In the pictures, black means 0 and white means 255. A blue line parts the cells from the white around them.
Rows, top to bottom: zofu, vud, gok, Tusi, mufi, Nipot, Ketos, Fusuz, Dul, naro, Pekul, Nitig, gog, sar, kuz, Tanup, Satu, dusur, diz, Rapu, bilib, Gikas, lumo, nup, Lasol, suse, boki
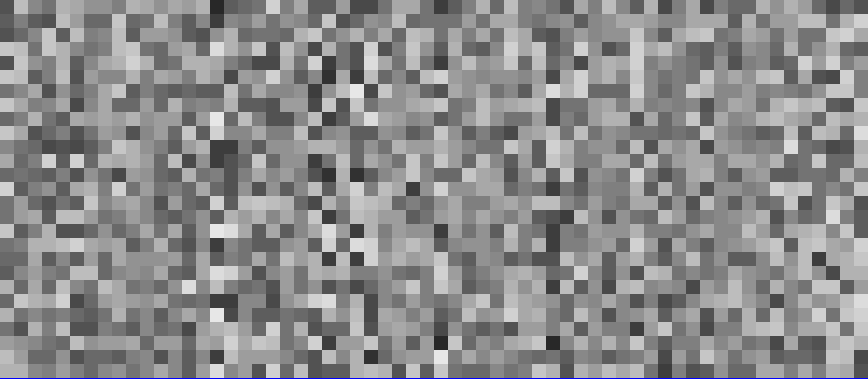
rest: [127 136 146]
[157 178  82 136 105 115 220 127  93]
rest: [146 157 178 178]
[157 105 146 115 178 157 157 178 157 136 115 115 198 168  93 209 178 127
 146 146 105 189  82 168 146 168  73 157 146 127 136 127 220 115 105  73
  82 178]
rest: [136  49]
[168  61 189 105 136  93 189 209 157 146 136 146 146 136 157  73 168 209
 157 178 136 198 136 115 127 115 198 146 168 146 189 198  93 168  82  73
 209 127]
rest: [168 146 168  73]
[157 146 127 136 127 220 115 105  73  82 178]

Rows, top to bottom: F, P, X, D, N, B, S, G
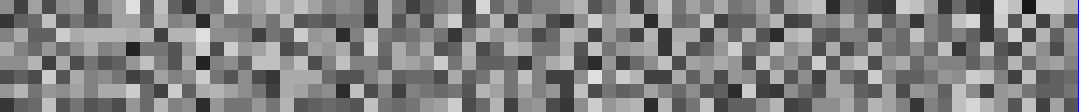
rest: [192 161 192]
[161 129 141 129  76 170 117  65  97 117 141  65 213 106 141  97 129 129
 161 180  85 117 161  65 141 192 117 161 129 170 117 129 161  97 161 180
 192  44 117 106  65  55 204 192 150  55 106  55  44 213 192  24 204 204
 180]
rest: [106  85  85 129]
[161  97 106 106  76 170  97 117 180 117 192 129  65  65 141 223 129 204
 180  65  65 170  97 150  76 150 141  76 180  85 141  65 161 106  85 204
 129  97  97 117 150 141 204 192 129  65 192  85  97 106]
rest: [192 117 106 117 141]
[117  55 129 180 150 161 129  76 106 180 170  65 150 117  65 180  55 170
 170  65 161 106 180  85  44 180 192  97  85 129 129  76 129 106 192 129
 106 129  97  55 106 204  65 180  97 150]
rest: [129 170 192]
[ 76  44 150  65 106 141 192  76 161 150 170 150  76 192 129 150  97 204
  85 170 192  76 150 170 106 141 129 129  97 129  97 180 106 150 161 129]
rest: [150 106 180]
[129 141  44 150 117 117 150 117 180  85  97 106  97  85 192 117 106 117
 150 161 204  76 106 180  65 141 150  76  55 141 204 150 170 180  44 180
  85 117 192  65  97  97 141 180  65  76 141 141 170 117 180 161 129  55
 129 106 192 213 180 150  85 192  65 161  85]
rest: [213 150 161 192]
[161 192 161 129 141 129  76 170 117  65  97 117 141  65 213 106 141  97
 129 129 161 180  85 117 161  65 141 192 117 161 129 170 117 129 161  97
 161 180 192  44 117 106  65  55 204 192 150  55 106  55  44 213 192  24
 204 204 180]
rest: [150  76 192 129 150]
[ 97 204  85 170 192  76 150 170 106 141 129 129  97 129  97 180 106 150
 161 129]

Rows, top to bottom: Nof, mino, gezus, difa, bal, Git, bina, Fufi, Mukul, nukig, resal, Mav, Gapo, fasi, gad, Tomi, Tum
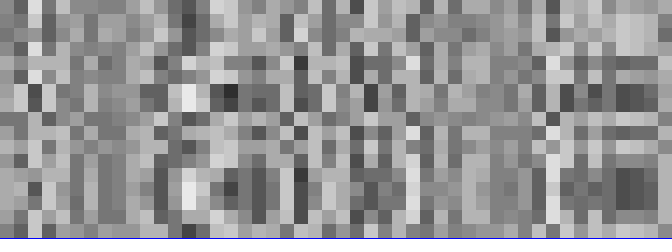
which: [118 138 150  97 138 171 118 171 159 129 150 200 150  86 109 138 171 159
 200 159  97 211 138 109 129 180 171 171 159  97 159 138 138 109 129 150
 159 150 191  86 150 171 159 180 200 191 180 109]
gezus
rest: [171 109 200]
[118 180 129 109 171 118 138 159 138 159 129 191 150 200 150 200 150 200
 191 171 138]
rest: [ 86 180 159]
[191 171 200 191 180 129]
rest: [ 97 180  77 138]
[ 77 118  77  86 109 159]
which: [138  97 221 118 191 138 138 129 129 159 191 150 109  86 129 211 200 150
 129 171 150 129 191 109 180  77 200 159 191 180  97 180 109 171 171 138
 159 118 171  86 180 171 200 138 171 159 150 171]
Nof

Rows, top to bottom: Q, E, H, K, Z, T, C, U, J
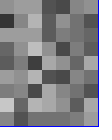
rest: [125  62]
[168 145 102 168]
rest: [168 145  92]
[168]
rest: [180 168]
[145  92 168]
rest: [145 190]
[145  73 125  92]
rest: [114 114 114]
[125 157]

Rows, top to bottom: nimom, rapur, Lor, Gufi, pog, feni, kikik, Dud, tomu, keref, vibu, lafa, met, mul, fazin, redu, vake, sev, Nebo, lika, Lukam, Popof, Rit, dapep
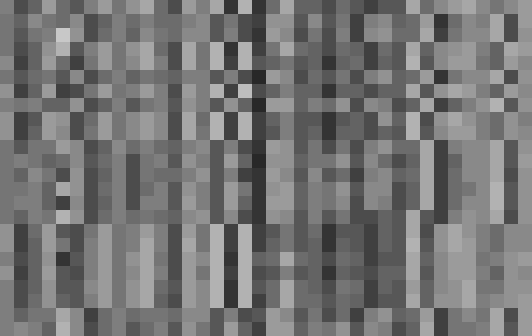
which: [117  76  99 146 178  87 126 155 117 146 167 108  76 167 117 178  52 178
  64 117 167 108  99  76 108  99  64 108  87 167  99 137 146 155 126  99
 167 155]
Gufi
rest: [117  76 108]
[ 64 126 146  99 108 155  64 117 137 117 167  76 155]
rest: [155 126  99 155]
[137]
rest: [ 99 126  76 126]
[126  87 155 126  87 155  99  52 155 155  99 126 117 137  76 137 126  76
  99 167  64 108 137 137 178  87 146]

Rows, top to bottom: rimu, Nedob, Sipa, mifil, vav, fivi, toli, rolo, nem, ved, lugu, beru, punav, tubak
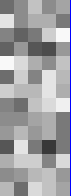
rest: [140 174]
[174 121]
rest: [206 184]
[184 228 174]

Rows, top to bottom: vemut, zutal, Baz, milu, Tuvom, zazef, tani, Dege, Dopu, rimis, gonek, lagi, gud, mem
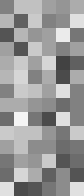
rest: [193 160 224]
[129]
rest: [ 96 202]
[129 140 224]
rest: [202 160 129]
[160]
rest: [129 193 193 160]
[149 172]
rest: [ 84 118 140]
[224]
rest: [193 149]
[118 202]

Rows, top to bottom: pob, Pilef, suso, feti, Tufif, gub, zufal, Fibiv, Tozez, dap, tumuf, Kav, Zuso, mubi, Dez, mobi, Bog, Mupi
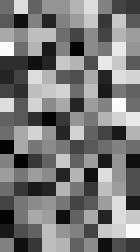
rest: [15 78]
[55]
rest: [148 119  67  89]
[157 221  25]
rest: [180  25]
[130   3 139 119 233 148]

